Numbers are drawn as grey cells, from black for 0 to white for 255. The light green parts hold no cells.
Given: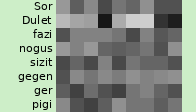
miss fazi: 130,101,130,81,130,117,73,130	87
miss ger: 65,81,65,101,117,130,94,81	109
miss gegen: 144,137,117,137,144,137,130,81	124

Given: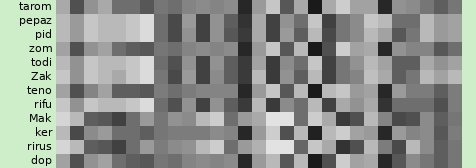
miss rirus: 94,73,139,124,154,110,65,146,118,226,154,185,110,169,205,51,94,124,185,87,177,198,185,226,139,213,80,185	102
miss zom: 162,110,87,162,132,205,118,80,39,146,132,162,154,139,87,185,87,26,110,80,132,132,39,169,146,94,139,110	198
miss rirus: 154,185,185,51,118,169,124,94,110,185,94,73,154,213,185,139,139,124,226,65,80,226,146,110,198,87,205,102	177
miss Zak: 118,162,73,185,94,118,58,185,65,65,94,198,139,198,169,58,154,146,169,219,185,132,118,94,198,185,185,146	191

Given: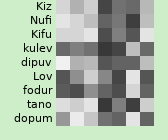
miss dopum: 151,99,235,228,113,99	198
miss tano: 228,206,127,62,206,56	221
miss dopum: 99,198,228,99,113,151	235
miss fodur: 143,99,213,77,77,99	91

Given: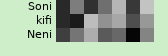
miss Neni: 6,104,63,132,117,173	90
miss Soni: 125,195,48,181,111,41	56

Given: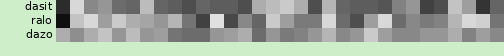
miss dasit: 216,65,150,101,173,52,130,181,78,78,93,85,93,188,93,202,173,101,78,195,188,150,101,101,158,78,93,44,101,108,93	136
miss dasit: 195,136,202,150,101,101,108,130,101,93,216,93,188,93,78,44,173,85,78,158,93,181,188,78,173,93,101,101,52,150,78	65
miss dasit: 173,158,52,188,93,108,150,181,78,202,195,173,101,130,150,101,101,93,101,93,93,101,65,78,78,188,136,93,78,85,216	44
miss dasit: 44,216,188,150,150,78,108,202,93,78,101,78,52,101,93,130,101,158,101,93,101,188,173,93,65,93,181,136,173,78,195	85
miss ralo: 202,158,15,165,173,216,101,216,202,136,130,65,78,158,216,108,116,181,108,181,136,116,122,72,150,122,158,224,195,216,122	208
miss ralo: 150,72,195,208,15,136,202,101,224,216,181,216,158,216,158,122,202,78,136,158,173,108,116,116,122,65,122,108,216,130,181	165
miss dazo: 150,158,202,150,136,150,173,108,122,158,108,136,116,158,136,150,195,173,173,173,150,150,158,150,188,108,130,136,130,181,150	142

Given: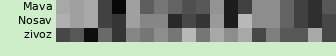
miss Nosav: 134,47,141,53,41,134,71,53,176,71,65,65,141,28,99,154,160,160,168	184
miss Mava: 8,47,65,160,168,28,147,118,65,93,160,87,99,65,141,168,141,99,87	79
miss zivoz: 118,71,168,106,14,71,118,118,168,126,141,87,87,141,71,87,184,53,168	134
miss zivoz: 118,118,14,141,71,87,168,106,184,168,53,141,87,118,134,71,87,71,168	126
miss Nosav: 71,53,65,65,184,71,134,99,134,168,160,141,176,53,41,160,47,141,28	154
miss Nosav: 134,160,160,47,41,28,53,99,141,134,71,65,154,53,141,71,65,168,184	176
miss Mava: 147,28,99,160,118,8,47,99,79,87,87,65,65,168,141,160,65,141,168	93

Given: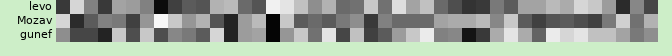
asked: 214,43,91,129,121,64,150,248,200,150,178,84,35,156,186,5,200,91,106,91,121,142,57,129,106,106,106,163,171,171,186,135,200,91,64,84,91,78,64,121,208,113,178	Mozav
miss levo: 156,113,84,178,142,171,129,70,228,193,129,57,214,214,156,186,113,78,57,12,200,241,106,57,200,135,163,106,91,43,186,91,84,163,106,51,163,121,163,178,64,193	222
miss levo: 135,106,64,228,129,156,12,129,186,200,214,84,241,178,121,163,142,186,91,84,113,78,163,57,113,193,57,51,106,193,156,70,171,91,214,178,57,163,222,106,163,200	43
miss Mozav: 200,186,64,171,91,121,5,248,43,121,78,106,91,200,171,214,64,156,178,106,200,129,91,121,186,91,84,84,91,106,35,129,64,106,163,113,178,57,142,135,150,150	208
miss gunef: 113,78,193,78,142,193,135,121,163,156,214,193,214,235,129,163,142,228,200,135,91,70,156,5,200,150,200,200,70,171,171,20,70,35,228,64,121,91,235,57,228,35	99
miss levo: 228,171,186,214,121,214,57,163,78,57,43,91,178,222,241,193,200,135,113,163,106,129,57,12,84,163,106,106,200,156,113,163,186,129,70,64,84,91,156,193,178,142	51

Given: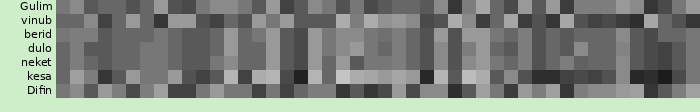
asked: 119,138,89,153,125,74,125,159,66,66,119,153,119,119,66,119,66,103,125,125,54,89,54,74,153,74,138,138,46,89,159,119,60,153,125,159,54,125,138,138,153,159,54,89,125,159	Difin
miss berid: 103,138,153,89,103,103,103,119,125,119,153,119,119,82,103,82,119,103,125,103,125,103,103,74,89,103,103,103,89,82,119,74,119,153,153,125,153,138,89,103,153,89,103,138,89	111
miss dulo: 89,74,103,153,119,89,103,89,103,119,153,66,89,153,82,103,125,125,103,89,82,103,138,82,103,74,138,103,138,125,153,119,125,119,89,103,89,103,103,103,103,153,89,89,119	131
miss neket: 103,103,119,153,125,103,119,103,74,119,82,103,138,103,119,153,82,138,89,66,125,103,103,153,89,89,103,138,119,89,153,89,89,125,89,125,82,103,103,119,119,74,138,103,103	97
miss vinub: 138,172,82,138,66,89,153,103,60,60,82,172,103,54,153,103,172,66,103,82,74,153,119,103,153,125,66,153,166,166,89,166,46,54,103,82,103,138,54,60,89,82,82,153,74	146

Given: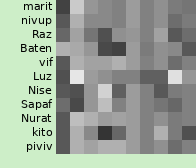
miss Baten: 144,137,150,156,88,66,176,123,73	169
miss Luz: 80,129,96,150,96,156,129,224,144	230

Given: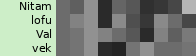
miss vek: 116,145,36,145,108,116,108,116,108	42
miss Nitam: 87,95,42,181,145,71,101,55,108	48
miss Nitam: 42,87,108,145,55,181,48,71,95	101
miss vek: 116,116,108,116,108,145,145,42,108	36
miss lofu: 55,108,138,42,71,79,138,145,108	130
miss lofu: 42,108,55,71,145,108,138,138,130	79
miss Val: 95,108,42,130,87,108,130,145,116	122

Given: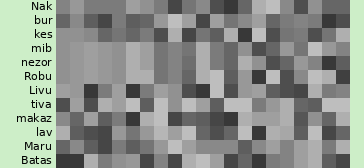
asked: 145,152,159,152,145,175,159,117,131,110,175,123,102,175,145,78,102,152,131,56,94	nezor
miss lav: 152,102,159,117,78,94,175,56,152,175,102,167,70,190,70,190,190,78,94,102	182
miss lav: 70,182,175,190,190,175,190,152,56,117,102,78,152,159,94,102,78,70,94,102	167
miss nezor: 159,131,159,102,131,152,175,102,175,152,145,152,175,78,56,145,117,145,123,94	110
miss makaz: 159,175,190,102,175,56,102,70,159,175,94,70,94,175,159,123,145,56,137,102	86
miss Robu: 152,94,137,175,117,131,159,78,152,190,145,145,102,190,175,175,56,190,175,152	64

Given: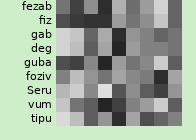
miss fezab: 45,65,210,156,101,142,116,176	109
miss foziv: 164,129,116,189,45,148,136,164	123
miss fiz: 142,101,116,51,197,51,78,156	58
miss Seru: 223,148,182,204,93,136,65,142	85

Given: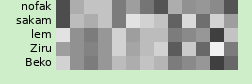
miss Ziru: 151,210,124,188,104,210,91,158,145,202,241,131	165
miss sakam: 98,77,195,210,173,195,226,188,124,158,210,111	218
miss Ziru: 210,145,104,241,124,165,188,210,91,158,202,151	131
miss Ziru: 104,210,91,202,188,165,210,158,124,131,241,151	145
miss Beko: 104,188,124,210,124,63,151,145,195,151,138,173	181

